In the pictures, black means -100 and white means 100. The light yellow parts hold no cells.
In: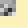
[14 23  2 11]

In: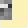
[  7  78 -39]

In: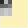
[-32 -15  47]

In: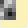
[ 22  22 -15  61]

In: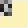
[ 33  57 -80]

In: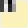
[ 46 -74  77]

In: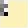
[91  3]
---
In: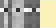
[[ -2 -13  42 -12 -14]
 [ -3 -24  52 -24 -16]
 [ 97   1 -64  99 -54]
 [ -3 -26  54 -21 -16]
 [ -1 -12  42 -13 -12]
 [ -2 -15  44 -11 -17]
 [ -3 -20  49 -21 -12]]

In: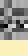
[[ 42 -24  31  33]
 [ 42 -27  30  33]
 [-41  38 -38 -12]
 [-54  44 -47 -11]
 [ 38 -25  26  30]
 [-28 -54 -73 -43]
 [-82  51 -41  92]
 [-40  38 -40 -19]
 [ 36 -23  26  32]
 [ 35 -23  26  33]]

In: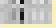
[[67 39 76 45 70 78 61]
 [53 47 48 50 44 44 48]
 [45 45 43 54 60 59 52]
 [57 39 51 60 70 71 59]
 [57 40 52 59 70 72 59]
 [57 42 48 57 57 57 54]]

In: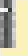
[[ 20 -16]
 [ 22 -15]
 [ 97 -57]
 [ -6 -10]
 [ 24 -12]
 [  3 -15]
 [  2 -14]
 [ 24 -12]
 [ 10 -16]
 [ 20 -13]
 [  2 -14]
 [ -4 -11]]

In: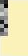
[[-44]
 [ 31]
 [ 18]
 [ 60]
 [  1]
 [-78]
 [ 32]
 [-52]
 [ -4]]

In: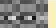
[[-37 -39  11 -39 -23  -9]
 [ 18  16 -30   9   9 -15]
 [ 17  14 -30   7   9 -17]
 [-38 -40  12 -40 -23  -9]
 [ 20  51 -52  17 -85  46]
 [-39 -43  13 -42 -24 -11]
 [ 16  12 -30   6   8 -17]]

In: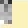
[[-30 -64]
 [ 52  33]
 [ 52  45]
 [ 42  31]
 [ 52  52]
 [100   3]]

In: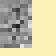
[[ 12   9   4  12]
 [ 22   1  14 -10]
 [ 30  19 -53   7]
 [ 10  -2 -26 -10]
 [  7  14 -17  25]
 [  8  32  45  17]
 [ 38  26 -74  11]
 [-14 -35 -28  32]
 [ 14  10  -6   6]
 [ 25  40  38  48]
 [ 20  26  23   7]
 [  5 -12  -8  43]]

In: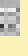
[[ 33  35  39]
 [ 40  39  36]
 [ 90  86   0]
 [  6  20  50]
 [ 66  61  21]
 [ 57  52  28]
 [-58 -10  73]
 [  8  21  49]
 [ 53  48  30]]
